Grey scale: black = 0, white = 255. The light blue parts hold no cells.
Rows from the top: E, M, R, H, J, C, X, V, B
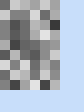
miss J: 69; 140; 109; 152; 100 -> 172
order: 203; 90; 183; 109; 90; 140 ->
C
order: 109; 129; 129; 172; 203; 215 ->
M
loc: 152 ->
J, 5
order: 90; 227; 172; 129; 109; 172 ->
H
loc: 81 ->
R, 1

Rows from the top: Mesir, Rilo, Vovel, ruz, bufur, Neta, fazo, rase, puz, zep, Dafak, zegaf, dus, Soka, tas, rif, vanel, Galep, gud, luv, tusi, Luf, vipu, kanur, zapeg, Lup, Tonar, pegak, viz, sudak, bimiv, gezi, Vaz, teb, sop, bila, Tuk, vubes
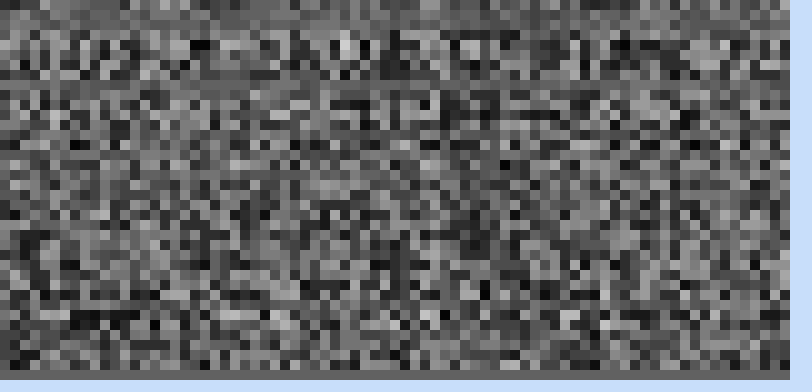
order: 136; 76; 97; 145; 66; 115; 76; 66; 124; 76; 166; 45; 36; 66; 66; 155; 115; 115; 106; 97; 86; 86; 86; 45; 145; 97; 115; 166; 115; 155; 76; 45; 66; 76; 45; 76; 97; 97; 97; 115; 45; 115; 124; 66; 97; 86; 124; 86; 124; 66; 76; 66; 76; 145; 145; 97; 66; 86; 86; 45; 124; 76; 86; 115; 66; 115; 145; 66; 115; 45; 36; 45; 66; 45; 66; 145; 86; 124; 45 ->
Mesir
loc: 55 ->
tusi, 12
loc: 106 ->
Mesir, 7

